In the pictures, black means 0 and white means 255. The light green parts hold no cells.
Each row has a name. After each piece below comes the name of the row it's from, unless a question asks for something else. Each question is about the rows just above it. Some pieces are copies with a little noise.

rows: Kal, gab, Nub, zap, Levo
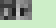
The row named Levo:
[113  45  87  87 185 154 141 126]
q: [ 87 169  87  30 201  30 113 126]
zap
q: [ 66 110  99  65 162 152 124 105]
Kal
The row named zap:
[ 87 169  87  30 201  30 113 126]

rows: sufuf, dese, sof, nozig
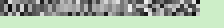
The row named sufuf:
[ 83  43 223 158 158 120 133  95 120 211  28 158  43 120  83 183 145 183
 107 223  95 107  43 145  70 171 211 158 197 223 120 158  83 133  70  70
 238 183  43  83 120  56  70 107 120 211 107 107 223  12]
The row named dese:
[ 70 171  12 171  56 211  43 171  83 107  83 107 171  95 158 171 183 171
 158 183 107 183  70 171 158 183 158 133 171 145 120 145 238 107 197 183
 158  43 145 183  28 158 197 171 197  56 197  56  70 211]
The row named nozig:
[120  56 197  95 211  28  95  56  83  95 211 120 133 171 133 107 120  28
 133  43 158  56 133  56 133 133  28 183 145 107  70 145 133 107 120  56
  28 223 120 158 197  83 133  28 133 171  56  95  12 197]
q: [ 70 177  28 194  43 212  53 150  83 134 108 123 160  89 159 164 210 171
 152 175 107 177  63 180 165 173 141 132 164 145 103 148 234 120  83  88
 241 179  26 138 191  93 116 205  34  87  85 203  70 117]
sof
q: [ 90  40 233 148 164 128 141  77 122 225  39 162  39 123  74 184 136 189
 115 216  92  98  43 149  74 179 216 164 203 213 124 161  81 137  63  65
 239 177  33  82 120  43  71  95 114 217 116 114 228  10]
sufuf

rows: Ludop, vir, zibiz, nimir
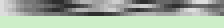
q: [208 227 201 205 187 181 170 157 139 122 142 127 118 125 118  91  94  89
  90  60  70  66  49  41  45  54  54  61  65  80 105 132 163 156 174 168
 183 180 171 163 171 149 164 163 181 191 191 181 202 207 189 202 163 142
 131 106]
nimir
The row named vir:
[220 205 205 190 162 149 134 134 119 119 119 103 103  89  74  62  46  46
  46  62  74  89 119 149 162 177 190 177 177 162 162 162 177 190 190 205
 205 190 162 134 103  74  62  46  46  62  74  89 103 103 103 103  89  89
  89 103]
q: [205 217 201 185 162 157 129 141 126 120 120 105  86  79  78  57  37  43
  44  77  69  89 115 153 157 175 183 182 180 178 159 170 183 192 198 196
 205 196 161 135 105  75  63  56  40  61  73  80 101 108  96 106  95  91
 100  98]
vir
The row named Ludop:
[220 205 190 177 149 134 119 119 119 103  89  74  62  46  46  46  74  89
 134 149 177 177 177 162 162 162 177 190 205 205 190 149 134  89  62  46
  46  62  74 103 103 103 103  89  89 103 134 162 205 220 220 220 190 162
 134 119]

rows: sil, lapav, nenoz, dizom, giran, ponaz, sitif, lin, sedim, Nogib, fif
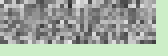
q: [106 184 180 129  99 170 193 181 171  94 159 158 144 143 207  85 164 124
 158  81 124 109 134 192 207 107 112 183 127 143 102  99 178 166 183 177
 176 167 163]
Nogib
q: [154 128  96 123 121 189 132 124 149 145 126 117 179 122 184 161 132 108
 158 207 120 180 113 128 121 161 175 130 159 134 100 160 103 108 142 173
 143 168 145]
dizom
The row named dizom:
[146 132  92 120 120 189 132 120 146 146 120 120 189 120 174 159 132 104
 159 201 120 174 120 132 120 159 174 120 159 146 104 159 104 104 132 174
 146 174 159]
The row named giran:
[159 189 132 159 132 174 132 159 146 146 120 146 132 159 146 120 159 146
 132 159 120 159 146 104 104 146 120 159 132 174 146 146 120 104 132 146
 159 174 120]
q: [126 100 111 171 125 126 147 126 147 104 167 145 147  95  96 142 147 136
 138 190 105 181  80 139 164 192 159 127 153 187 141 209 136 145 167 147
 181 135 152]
lin

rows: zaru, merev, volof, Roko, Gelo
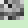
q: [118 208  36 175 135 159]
merev
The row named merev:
[117 216  33 171 141 155]
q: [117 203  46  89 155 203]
Gelo
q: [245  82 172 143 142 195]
zaru

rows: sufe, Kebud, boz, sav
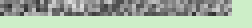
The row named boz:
[159 104  91 175 145 159  49 120 189  49  91  79 175  91 104  79 159 104
 189 175 202 104 159 159 175  79  79 120  79 104 159  91 132 175 104 159
 175 104 120 189 120 120 120 104 145 159 104 132 175  91 159 145 145 189
 202 120 175 120]
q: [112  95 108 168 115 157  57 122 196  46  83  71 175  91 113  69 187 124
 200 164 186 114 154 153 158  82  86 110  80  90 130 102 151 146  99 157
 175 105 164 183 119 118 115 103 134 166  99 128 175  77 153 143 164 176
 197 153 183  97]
boz
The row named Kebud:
[104  79  49 145 145 104  63 120 132  79 120  91 202 189 159 104 175 145
 218 145 218 120 159 120 132  91  63 120  79  79 145 145 132 189  79  91
 159 132  79 145 175 132 159 132 159 175 120 132 159  91 159 189  91 132
 189 120 159 189]

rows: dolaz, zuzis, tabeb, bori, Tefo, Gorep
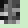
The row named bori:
[177 202 103 119  31]
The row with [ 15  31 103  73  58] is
Tefo
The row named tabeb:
[ 45 119 103 151 151]
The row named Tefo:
[ 15  31 103  73  58]
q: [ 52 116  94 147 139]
tabeb

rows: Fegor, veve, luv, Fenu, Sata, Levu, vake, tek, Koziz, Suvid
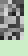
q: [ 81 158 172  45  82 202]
Koziz
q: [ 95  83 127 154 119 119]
tek
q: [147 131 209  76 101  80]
Fegor

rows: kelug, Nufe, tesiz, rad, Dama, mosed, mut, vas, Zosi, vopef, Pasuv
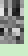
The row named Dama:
[128 156 115 144  86  86]
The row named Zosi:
[ 56 144 100 169 199 115]
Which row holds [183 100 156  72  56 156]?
kelug

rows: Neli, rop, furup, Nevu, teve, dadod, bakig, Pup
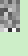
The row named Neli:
[122 162  93 162 109]
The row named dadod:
[122 136 186 109 122]
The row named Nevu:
[ 93 202  93 148 148]

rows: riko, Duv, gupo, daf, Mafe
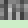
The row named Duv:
[ 92  76 159 107 145 107 159]
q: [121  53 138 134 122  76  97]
riko
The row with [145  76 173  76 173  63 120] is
daf
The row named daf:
[145  76 173  76 173  63 120]
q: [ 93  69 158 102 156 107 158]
Duv

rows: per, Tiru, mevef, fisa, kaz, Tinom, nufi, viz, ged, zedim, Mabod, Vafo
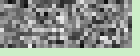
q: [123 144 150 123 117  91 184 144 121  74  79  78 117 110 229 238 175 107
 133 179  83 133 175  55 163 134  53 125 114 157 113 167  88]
kaz
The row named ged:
[155 141 141 141  86  72  86  86 113 113 141 113  72 113  72 167 155 127
  72  72  86 207  86 167 127  30  98  86  72 180  72 155 127]
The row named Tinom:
[155 155  98 180 155 113  98 222 194  98  43 155 180  72 141 222 167 127
 127 194 141 127 127  56  43  56 127  86 167 113 194 141  72]
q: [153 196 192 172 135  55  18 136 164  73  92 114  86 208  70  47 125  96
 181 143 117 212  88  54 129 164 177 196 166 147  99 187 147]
Tiru

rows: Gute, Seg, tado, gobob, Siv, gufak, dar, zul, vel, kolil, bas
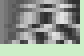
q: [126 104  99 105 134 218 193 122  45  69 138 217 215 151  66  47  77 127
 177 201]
dar
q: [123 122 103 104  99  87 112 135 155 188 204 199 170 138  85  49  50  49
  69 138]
zul
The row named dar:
[129 102  88 102 156 197 185 116  47  62 141 212 212 156  76  47  76 129
 170 197]

